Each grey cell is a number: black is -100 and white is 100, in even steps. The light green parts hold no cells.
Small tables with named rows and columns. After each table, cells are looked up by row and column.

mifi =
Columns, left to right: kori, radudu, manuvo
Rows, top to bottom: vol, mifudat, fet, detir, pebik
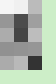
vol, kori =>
92
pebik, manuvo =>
-60
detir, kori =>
14
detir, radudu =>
15
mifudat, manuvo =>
25
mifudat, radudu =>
-40
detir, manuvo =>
18
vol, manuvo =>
47
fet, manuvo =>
48
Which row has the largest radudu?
vol

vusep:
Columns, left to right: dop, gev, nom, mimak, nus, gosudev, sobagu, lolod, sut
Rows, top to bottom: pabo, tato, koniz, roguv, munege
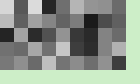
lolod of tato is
-40
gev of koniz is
28
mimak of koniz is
-36
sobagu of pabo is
16
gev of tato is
-25
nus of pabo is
-13
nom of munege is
-17
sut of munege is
-52
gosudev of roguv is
-51
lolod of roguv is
3
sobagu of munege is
-14
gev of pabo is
-31
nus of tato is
-22

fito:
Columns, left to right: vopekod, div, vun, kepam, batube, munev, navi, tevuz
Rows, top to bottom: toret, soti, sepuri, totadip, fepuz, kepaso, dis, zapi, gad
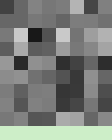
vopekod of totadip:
-27
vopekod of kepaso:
10
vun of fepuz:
13
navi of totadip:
6
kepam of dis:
-1
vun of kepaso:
-11
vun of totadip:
-28
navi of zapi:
-7
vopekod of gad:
-6
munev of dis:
-55
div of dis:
-25

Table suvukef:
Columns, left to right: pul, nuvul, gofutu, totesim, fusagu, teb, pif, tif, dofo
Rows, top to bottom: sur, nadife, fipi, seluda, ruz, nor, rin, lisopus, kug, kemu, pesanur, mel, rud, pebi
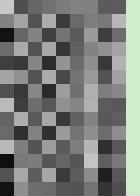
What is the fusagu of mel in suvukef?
-20
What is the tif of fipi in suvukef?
-51
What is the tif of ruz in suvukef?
-56
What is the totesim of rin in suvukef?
-67
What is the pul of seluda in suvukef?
-15
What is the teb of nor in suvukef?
-9
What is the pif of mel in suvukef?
53
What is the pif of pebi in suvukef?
-9
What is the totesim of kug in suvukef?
30
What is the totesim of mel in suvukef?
-33
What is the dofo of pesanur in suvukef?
-31
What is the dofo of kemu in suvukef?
11
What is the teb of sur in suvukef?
2
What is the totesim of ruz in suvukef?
-65
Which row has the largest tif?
seluda

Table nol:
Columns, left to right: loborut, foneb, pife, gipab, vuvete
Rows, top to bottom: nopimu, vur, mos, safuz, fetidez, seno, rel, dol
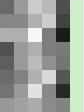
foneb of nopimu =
21
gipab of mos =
-2
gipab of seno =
69
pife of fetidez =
47
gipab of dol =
9
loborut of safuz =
-37
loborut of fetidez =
-26
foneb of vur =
7
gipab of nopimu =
44
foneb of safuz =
21
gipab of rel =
7
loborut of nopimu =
-18
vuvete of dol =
3
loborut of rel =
-9
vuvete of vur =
-48
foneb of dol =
26
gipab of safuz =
-2
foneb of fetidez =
21

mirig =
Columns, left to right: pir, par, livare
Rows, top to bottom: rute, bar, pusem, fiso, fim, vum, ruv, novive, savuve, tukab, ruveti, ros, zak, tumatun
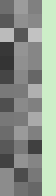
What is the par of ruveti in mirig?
-5
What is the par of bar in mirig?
13
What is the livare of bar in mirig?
7
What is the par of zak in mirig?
-40
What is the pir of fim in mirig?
-59
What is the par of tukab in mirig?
21
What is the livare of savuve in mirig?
33
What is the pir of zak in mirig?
10
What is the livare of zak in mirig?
-6
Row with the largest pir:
pusem

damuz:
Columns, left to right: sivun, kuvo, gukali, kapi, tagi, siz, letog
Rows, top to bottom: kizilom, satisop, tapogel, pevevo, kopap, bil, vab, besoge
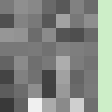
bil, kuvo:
1
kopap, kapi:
-5
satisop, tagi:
27
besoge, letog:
-13
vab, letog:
-4
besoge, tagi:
8
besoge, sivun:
-55
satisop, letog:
11
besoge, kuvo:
-22
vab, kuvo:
-15
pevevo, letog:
-4
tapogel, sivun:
18
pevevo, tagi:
2

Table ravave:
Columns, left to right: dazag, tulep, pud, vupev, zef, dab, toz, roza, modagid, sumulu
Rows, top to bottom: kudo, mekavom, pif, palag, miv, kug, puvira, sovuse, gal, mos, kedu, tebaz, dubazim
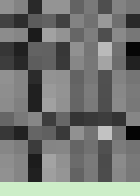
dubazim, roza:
-40
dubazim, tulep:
4
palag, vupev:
-23
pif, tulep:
5
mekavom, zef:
-49
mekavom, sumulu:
-68
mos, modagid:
-10
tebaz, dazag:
11
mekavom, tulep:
-65
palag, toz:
-8
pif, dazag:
10
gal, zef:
-19
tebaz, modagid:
9
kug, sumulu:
-8
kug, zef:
14
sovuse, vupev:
26
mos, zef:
-55

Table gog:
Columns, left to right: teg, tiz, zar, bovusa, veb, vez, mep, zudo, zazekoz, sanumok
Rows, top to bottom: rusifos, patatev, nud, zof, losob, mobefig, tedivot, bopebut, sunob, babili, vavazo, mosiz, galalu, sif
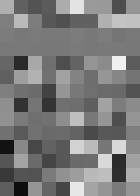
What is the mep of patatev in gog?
-24
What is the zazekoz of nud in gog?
-8
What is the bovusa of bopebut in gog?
-60
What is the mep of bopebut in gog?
-26
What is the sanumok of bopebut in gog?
9
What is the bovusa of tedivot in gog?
-48
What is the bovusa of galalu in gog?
-4
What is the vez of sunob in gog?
50
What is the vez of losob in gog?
-22
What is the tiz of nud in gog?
-6
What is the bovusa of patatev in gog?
-32
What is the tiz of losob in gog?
-67
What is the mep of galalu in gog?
45
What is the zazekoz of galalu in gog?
-65
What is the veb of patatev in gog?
-37
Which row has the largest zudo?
mosiz

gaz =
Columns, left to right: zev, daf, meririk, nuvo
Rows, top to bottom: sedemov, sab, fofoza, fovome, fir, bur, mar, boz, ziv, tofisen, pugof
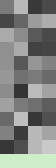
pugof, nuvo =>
58
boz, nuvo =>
-27
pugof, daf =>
-38
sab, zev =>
-45
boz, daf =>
-4
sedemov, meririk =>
-55
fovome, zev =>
13
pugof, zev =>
-57

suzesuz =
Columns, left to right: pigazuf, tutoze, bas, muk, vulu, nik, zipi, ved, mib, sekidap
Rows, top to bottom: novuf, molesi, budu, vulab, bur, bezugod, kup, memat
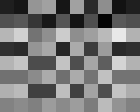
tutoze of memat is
9
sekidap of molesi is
-38
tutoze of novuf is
-83
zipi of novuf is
-67
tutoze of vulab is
-67
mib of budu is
82
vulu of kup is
49
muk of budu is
12
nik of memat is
23
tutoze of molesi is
-31
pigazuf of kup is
38
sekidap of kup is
35
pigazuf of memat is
2
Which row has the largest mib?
budu

